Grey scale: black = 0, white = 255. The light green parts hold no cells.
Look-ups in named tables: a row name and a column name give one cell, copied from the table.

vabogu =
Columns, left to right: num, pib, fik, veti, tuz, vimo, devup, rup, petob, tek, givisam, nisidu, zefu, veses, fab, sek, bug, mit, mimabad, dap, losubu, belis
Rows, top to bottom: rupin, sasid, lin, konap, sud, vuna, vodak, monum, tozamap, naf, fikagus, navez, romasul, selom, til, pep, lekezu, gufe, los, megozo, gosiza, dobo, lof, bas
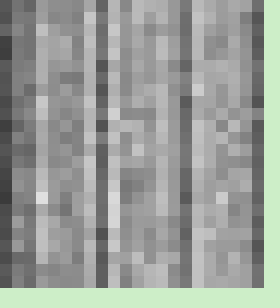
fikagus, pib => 101
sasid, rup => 197
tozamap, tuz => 150
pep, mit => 158
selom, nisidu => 166
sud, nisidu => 160
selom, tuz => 137
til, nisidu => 139
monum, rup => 176
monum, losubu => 149
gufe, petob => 108
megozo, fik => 125
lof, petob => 95
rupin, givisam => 136
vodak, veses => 166
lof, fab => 139
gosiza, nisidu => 161
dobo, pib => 105
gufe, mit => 171
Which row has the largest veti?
lekezu

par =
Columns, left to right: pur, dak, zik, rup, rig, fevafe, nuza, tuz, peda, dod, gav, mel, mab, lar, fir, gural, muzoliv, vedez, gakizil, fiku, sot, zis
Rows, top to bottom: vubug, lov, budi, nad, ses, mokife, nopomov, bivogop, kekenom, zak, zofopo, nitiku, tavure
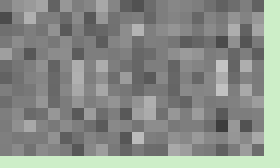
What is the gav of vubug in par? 94
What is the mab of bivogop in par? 121
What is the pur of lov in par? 75
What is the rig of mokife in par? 99
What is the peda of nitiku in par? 122
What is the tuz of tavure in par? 136
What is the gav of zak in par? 88
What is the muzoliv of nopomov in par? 103
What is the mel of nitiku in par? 187
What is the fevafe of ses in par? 141
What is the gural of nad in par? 92
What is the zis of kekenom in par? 157
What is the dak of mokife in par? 118
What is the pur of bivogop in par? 126
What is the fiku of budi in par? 174
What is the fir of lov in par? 132
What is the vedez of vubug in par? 112

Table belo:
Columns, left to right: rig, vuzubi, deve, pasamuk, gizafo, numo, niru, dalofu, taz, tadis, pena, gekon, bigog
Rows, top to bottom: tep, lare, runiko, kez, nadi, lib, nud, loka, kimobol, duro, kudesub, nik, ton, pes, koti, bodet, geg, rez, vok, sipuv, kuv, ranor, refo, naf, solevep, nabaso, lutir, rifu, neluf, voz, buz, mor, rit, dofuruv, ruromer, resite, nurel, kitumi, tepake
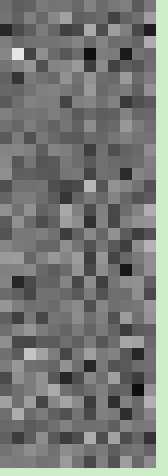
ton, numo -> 126
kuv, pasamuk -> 102
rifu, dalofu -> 101
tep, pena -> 127
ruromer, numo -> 81
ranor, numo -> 133
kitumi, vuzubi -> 125
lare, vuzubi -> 99
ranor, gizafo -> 152
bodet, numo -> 69
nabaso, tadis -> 111
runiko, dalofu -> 170
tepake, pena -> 158
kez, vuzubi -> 104
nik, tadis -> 117

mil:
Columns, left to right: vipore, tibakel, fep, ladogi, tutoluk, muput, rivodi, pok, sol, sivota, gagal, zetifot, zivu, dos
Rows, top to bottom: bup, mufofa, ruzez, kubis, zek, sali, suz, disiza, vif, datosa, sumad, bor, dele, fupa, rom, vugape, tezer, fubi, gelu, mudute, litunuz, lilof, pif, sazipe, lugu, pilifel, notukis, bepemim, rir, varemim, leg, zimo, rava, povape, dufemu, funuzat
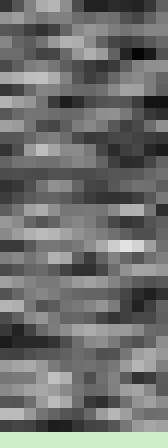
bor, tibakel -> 87
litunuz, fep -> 89
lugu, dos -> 48
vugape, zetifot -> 113
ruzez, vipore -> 87
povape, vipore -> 86
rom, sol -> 81
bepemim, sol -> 161
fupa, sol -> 99
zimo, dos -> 91
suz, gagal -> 130
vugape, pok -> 69
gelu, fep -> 102
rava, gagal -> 157

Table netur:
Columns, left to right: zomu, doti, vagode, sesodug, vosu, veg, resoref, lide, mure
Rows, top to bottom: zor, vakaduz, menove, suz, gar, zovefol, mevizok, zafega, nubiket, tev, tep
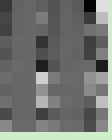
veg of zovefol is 101
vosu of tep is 121
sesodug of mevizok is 206
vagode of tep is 105
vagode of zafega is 104
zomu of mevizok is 109
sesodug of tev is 63
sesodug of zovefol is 30
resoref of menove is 99
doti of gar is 102
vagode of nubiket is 103
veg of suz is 102
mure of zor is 224

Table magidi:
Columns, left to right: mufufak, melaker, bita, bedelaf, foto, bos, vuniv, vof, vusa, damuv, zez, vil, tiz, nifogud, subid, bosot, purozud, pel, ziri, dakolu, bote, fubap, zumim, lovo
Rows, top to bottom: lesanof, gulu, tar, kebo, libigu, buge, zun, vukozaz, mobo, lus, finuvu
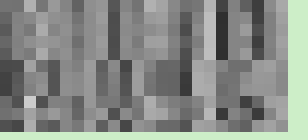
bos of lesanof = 132
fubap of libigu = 76
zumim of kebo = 130
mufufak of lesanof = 115
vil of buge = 152
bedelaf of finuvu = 101
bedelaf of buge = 112
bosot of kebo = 94
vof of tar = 141
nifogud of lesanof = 164
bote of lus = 111
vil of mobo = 123
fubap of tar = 79
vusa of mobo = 119
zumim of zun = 151

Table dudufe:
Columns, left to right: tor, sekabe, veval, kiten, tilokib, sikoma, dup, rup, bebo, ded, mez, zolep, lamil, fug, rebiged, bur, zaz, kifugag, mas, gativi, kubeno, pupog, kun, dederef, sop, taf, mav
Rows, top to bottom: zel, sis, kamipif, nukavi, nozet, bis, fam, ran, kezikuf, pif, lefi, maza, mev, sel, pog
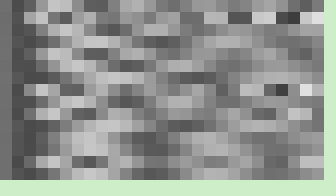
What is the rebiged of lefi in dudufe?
92
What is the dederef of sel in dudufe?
100
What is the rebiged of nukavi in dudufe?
95
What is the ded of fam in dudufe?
197
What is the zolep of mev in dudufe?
106
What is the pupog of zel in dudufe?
155

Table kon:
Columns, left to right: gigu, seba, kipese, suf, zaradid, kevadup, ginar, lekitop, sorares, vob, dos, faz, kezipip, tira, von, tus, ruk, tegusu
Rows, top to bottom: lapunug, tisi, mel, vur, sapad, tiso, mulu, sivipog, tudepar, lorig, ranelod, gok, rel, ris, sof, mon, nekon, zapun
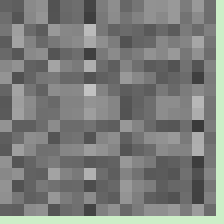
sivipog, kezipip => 93
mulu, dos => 153
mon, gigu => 147
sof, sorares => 109
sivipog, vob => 109
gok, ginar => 115
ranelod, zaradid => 140
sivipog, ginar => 137

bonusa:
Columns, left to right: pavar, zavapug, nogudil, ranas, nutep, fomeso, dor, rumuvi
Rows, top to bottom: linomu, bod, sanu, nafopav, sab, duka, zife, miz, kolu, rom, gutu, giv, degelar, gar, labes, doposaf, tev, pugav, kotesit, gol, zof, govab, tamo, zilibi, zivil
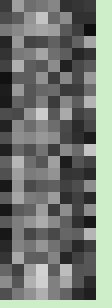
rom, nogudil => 149
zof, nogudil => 117
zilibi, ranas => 207
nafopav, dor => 98
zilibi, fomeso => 167
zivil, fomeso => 99
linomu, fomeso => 48
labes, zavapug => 159
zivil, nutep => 128
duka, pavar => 66
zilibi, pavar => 140
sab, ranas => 165
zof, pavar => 40
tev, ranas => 118
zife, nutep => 62
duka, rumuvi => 89
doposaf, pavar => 24
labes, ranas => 130

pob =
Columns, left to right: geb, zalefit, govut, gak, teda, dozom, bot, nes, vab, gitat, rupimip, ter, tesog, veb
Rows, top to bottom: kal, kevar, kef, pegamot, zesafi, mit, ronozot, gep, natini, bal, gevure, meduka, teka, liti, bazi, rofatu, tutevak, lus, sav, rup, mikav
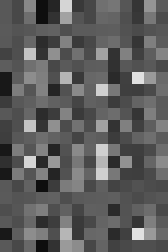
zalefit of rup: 94
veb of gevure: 131
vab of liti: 182
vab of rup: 105
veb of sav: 90
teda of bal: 60
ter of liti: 60
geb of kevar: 88
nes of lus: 96

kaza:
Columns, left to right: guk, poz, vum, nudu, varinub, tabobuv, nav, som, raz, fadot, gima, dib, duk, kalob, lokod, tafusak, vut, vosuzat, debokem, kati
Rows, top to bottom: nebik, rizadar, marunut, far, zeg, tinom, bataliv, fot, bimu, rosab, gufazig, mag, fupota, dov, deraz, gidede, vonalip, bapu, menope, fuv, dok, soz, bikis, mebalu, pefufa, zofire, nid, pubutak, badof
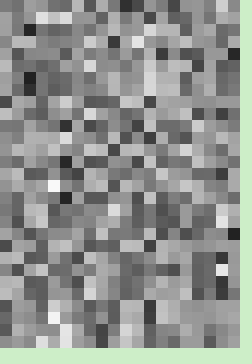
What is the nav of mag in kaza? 149
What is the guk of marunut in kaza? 160
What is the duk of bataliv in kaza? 214
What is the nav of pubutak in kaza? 168
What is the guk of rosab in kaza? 190
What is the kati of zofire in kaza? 161
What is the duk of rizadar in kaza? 72
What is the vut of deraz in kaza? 105

